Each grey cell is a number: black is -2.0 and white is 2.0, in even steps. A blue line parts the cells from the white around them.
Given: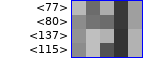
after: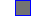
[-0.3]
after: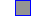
[1.0]

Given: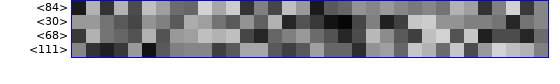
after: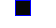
[-0.9]
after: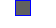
[0.8]
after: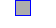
[0.5]
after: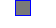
[0.1]
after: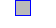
[0.2]
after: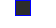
[0.3]
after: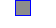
[-0.6]

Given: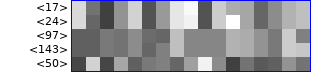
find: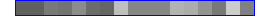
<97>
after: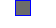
[-0.4]
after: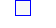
[-0.7]

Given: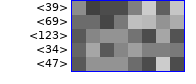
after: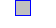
[0.9]
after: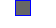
[0.6]
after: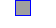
[0.0]
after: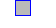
[0.3]
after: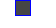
[-0.1]
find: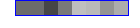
<69>
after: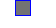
[-0.8]

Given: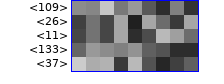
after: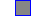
[1.1]
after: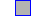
[-1.1]
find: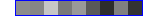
<109>
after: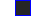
[-1.0]
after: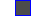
[0.9]
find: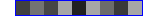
<26>

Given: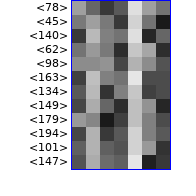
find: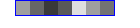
<78>
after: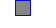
[-1.6]
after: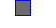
[-0.5]

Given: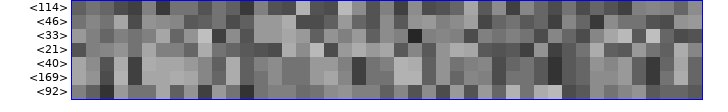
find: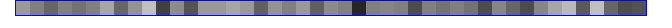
<33>
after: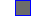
[-0.2]
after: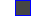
[-0.4]
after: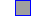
[-0.9]

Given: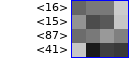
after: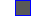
[1.1]
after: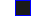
[-1.0]
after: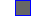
[-0.1]
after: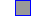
[0.0]
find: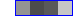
<15>
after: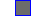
[-0.1]

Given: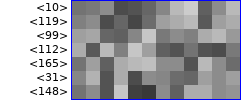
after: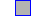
[-0.7]
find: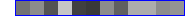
<148>
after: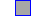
[-0.4]
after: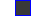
[0.2]
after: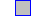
[0.2]

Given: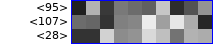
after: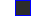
[-0.7]
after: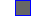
[-1.2]
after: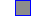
[0.3]

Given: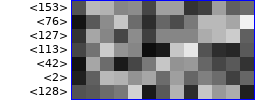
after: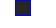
[-0.6]
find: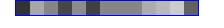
<127>
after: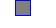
[-0.3]
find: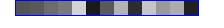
<128>
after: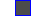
[-0.1]
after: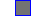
[1.2]

